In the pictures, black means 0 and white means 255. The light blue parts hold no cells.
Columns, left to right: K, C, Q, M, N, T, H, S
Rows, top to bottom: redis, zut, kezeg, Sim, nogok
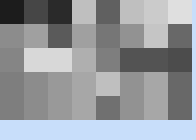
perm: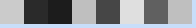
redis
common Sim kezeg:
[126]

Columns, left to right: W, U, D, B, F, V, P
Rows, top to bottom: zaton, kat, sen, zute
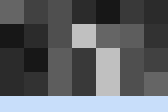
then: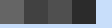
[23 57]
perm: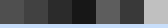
sen
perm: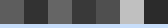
zute
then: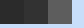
[ 57 192]
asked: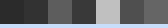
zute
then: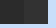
[93 57]

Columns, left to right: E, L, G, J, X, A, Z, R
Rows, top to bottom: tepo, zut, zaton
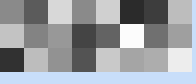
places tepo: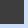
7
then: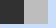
[146  83]
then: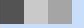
[173 237]

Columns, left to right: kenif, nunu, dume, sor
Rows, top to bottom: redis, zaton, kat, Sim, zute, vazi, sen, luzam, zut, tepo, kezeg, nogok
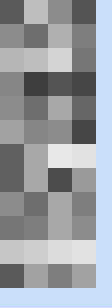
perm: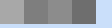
zut
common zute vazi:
[140]
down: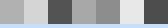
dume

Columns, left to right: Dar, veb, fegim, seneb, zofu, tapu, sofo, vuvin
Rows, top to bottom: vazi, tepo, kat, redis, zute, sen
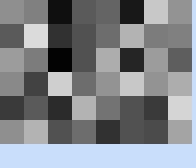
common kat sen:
[82]
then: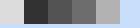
[123 129]

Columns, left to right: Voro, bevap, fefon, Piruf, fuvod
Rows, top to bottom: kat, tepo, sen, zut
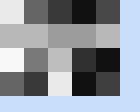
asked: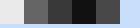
kat
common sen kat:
[16]
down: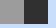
Piruf
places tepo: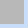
1 2 5
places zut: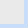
3
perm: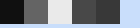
kat

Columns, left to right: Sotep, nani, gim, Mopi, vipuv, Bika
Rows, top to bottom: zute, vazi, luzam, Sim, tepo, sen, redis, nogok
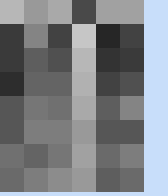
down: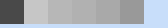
Mopi
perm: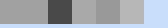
zute

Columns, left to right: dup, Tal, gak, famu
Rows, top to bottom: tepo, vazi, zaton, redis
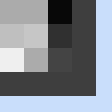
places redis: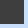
1 2 3 4
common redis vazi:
[62]
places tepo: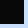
3
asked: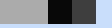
tepo

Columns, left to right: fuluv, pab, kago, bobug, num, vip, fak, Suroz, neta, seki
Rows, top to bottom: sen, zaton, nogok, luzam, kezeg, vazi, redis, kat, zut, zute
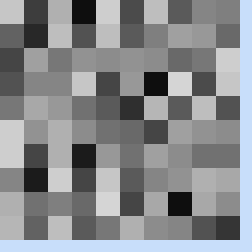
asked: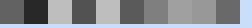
zaton
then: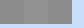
[105 119]
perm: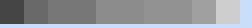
nogok
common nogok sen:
[206]
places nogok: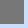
3 9

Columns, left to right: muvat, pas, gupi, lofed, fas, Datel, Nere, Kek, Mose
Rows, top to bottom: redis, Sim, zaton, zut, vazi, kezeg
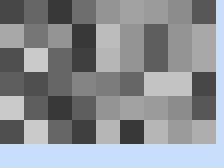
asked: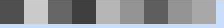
zaton
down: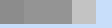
Kek

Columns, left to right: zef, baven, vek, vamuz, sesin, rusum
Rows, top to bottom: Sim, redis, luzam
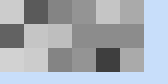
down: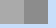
rusum
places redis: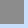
4 5 6
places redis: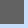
1
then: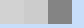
[148  62]
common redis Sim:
[197]
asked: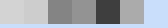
luzam

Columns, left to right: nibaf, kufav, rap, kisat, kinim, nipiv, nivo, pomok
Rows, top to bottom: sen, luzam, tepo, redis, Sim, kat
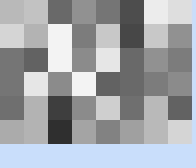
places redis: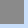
3 8
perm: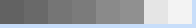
tepo

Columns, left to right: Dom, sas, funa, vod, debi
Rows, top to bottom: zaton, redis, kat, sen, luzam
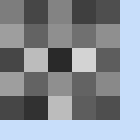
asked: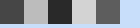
kat
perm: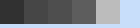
luzam
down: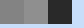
funa
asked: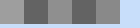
sen

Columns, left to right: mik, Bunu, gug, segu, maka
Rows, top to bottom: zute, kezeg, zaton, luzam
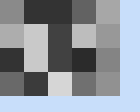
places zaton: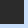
4
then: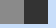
[51 98]
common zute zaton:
[51]

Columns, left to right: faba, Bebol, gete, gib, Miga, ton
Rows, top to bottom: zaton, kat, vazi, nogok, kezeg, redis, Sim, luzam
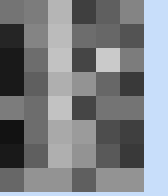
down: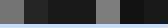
faba
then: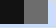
[169 155]
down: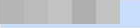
gete
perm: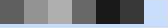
nogok
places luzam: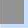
2 3 5 6
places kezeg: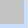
3
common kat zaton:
[132]

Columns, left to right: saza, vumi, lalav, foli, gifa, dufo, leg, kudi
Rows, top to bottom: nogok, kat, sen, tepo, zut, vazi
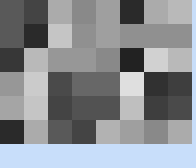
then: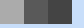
[178 159]
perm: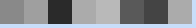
nogok
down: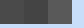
lalav
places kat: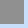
4 6 7 8

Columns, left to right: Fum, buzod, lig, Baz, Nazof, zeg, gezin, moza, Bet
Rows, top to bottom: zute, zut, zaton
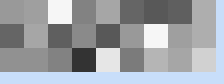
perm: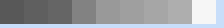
zute
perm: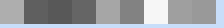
zute
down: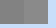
Baz

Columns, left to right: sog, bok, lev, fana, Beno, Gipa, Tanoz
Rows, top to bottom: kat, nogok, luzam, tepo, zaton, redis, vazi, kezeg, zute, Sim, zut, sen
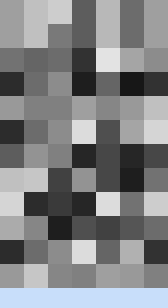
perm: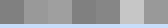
sen
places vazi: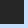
4 6
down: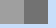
sog

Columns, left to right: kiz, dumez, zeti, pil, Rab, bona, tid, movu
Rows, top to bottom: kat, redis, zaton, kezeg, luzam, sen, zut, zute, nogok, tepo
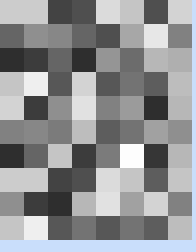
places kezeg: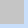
1
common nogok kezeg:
[211]
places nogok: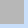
4
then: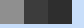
[183 225]
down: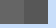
zeti
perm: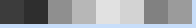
luzam
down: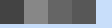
zeti

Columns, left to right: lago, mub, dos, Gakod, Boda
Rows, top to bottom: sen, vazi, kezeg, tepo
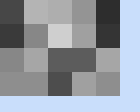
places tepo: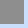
1 2 5
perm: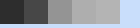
sen
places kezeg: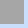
2 5

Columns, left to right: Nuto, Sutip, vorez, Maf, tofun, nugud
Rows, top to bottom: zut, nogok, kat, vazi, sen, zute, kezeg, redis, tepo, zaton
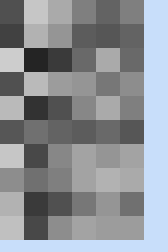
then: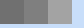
[178 170]
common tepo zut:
[80]

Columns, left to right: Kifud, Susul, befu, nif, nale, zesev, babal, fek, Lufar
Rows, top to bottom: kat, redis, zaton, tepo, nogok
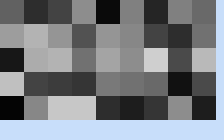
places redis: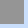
3 5
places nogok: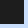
6 9
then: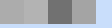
[141 207]

